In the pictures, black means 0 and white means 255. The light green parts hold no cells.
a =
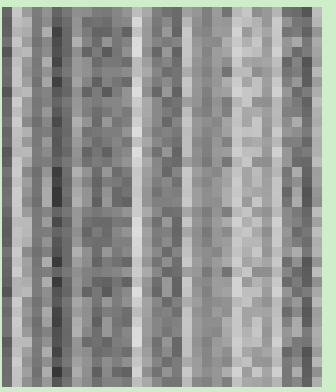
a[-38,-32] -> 102
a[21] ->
[95, 186, 185, 122, 156, 73, 103, 152, 113, 106, 106, 120, 118, 216, 146, 112, 152, 104, 197, 149, 133, 155, 171, 208, 176, 193, 158, 208, 138, 129, 109, 161]
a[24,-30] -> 139
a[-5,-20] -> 130
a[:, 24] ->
[198, 190, 154, 176, 196, 164, 187, 165, 198, 198, 168, 166, 193, 166, 190, 198, 164, 164, 173, 154, 196, 176, 198, 183, 175, 164, 198, 154, 190, 194, 163, 164, 178, 185, 167, 193, 157, 168]
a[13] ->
[107, 188, 153, 121, 152, 87, 111, 154, 129, 109, 121, 133, 119, 192, 167, 137, 122, 112, 190, 136, 128, 150, 129, 196, 166, 172, 159, 184, 126, 128, 104, 174]
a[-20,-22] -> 146
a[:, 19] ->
[150, 143, 138, 151, 156, 148, 145, 151, 149, 147, 136, 151, 149, 136, 143, 141, 157, 146, 157, 157, 141, 149, 142, 143, 148, 157, 151, 142, 149, 157, 146, 153, 152, 146, 149, 156, 157, 136]
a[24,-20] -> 135
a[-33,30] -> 84
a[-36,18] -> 200
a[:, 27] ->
[181, 201, 199, 197, 208, 190, 181, 200, 208, 183, 185, 183, 201, 184, 208, 188, 182, 196, 196, 195, 185, 208, 199, 201, 187, 200, 183, 200, 208, 186, 189, 194, 195, 208, 191, 185, 207, 181]
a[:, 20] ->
[127, 126, 133, 140, 132, 136, 129, 138, 128, 124, 127, 142, 133, 128, 127, 121, 142, 134, 142, 142, 124, 133, 121, 128, 141, 140, 121, 136, 129, 136, 136, 142, 140, 129, 134, 134, 142, 130]
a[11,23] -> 193
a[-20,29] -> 163
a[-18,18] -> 166
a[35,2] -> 146
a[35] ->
[110, 203, 146, 119, 143, 91, 119, 161, 147, 119, 142, 127, 143, 198, 165, 132, 110, 123, 170, 156, 134, 146, 135, 185, 193, 150, 149, 185, 122, 139, 92, 182]
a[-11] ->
[97, 179, 174, 124, 173, 59, 105, 148, 128, 102, 98, 116, 98, 191, 150, 110, 152, 100, 200, 142, 136, 156, 154, 210, 154, 179, 165, 200, 106, 123, 94, 144]
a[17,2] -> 158
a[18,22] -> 173
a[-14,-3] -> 172
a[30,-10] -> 144
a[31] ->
[115, 202, 141, 111, 159, 65, 106, 173, 144, 96, 151, 116, 109, 204, 155, 134, 124, 129, 197, 153, 142, 142, 173, 198, 164, 194, 156, 194, 128, 170, 94, 161]
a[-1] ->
[111, 193, 145, 120, 152, 86, 114, 157, 139, 111, 130, 131, 122, 189, 169, 137, 117, 117, 186, 136, 130, 149, 127, 193, 168, 165, 158, 181, 120, 134, 97, 174]
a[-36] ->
[98, 180, 172, 122, 173, 65, 104, 148, 123, 100, 101, 121, 98, 194, 153, 117, 152, 100, 200, 138, 133, 156, 154, 210, 154, 183, 165, 199, 116, 123, 98, 149]
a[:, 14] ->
[169, 156, 153, 153, 143, 158, 169, 151, 143, 169, 168, 162, 153, 167, 150, 169, 158, 155, 148, 148, 169, 146, 161, 155, 162, 149, 169, 150, 144, 162, 160, 155, 155, 149, 157, 165, 143, 169]
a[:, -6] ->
[152, 151, 165, 151, 158, 165, 154, 159, 154, 143, 158, 152, 148, 159, 153, 142, 157, 160, 161, 163, 146, 158, 142, 153, 149, 165, 142, 165, 156, 146, 164, 156, 149, 154, 165, 149, 165, 158]
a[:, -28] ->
[146, 140, 173, 135, 140, 173, 146, 166, 132, 129, 151, 135, 125, 152, 138, 125, 149, 164, 171, 171, 133, 156, 125, 147, 128, 173, 126, 173, 142, 138, 169, 159, 130, 145, 173, 143, 173, 152]
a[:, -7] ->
[142, 178, 183, 198, 188, 160, 142, 192, 192, 145, 172, 198, 196, 172, 188, 144, 187, 184, 167, 198, 155, 193, 169, 183, 198, 178, 142, 179, 190, 160, 166, 194, 198, 189, 155, 150, 198, 165]
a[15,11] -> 134
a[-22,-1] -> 158
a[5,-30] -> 153

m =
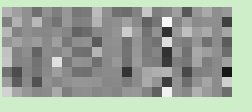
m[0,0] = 177
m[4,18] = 113
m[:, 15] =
[126, 117, 146, 114, 133, 124, 174, 148, 96]
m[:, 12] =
[108, 160, 204, 112, 115, 113, 51, 123, 150]
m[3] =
[149, 163, 148, 156, 138, 159, 120, 142, 145, 90, 142, 144, 112, 148, 123, 114, 222, 132, 124, 149, 112, 140, 91]
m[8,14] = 132
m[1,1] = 177
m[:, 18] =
[87, 160, 191, 124, 113, 119, 72, 109, 135]
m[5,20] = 126
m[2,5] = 142
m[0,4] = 145
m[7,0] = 156
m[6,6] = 139
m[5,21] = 138
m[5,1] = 131
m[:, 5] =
[126, 115, 142, 159, 135, 224, 158, 134, 169]
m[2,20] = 170
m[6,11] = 139
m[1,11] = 143
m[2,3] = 136
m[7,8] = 149
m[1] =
[127, 177, 144, 185, 132, 115, 152, 128, 131, 179, 139, 143, 160, 138, 97, 117, 247, 134, 160, 138, 143, 143, 63]
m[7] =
[156, 92, 137, 81, 144, 134, 145, 150, 149, 147, 135, 137, 123, 139, 170, 148, 61, 147, 109, 145, 165, 140, 207]
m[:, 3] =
[111, 185, 136, 156, 99, 114, 117, 81, 136]
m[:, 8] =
[122, 131, 107, 145, 111, 144, 112, 149, 143]
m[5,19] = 164
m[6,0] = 114
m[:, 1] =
[159, 177, 130, 163, 130, 131, 76, 92, 167]
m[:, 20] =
[170, 143, 170, 112, 158, 126, 131, 165, 155]
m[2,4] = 135
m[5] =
[197, 131, 135, 114, 135, 224, 121, 146, 144, 111, 138, 152, 113, 155, 128, 124, 57, 126, 119, 164, 126, 138, 159]
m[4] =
[193, 130, 142, 99, 140, 135, 150, 113, 111, 180, 140, 142, 115, 151, 122, 133, 50, 150, 113, 169, 158, 145, 109]

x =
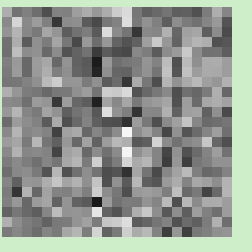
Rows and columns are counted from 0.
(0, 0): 173
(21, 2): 125
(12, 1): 181
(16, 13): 165
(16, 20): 104
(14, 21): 158
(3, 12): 83
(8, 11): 201
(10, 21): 144
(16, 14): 116
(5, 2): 104
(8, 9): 115
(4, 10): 92
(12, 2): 134
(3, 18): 167
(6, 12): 99
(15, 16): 62
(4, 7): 99
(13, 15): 211
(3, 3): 144
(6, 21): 169
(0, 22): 133
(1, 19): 114
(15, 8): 123
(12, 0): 137
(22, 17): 150
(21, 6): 123
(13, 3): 183
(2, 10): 220
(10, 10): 222
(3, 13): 97
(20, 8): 143
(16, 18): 186
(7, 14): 119
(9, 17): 81
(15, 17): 150
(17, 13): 183
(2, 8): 125
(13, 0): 156
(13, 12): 175

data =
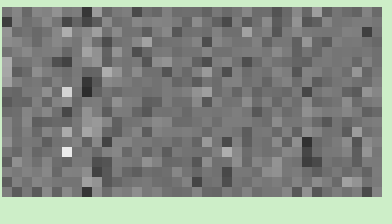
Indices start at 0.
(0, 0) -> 117
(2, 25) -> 119
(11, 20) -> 124
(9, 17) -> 110
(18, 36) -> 74
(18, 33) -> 125
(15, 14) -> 145
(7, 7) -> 123
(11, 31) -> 106
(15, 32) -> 116
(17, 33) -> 106
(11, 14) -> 125
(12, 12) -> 119
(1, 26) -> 139
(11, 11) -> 96
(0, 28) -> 105
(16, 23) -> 120
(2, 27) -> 86
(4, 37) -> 112
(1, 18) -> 102
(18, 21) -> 102
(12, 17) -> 123
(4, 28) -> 124
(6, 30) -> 131
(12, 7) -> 117
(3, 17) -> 115
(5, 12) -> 116
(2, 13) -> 115
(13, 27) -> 138
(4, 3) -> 122
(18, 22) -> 122
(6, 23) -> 128
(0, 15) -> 103
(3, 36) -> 112
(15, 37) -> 122
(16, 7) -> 128
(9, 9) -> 124
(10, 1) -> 110
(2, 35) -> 127

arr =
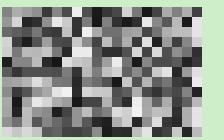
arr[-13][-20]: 131
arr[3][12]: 174
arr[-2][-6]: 143
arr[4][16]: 80
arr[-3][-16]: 139
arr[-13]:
[131, 173, 159, 144, 58, 135, 76, 238, 79, 26, 55, 72, 210, 120, 25, 68, 171, 129, 174, 65]
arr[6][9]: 126
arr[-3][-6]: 168
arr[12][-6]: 228
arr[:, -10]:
[55, 128, 112, 189, 48, 159, 192, 82, 199, 178, 128, 31, 28]
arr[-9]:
[205, 121, 186, 183, 198, 120, 41, 235, 235, 90, 48, 47, 81, 215, 67, 218, 80, 143, 115, 47]
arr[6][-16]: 82
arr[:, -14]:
[76, 203, 193, 71, 41, 222, 125, 117, 241, 156, 68, 81, 67]
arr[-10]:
[212, 62, 29, 83, 158, 75, 71, 200, 141, 68, 189, 105, 174, 58, 223, 33, 156, 63, 134, 209]
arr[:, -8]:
[210, 27, 159, 174, 81, 115, 98, 199, 92, 44, 207, 205, 42]
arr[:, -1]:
[65, 228, 228, 209, 47, 55, 224, 235, 34, 184, 228, 229, 186]
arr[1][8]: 124
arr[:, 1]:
[173, 213, 94, 62, 121, 135, 54, 165, 58, 25, 35, 112, 198]
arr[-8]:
[30, 135, 133, 188, 41, 22, 222, 200, 192, 98, 159, 235, 115, 26, 134, 76, 77, 90, 35, 55]
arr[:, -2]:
[174, 27, 189, 134, 115, 35, 155, 48, 131, 96, 174, 175, 38]
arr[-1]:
[217, 198, 216, 196, 90, 99, 67, 65, 75, 140, 28, 45, 42, 190, 228, 52, 66, 200, 38, 186]
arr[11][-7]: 40
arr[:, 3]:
[144, 47, 119, 83, 183, 188, 81, 222, 146, 231, 149, 87, 196]
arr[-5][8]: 213
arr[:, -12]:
[79, 124, 240, 141, 235, 192, 185, 126, 213, 68, 189, 88, 75]
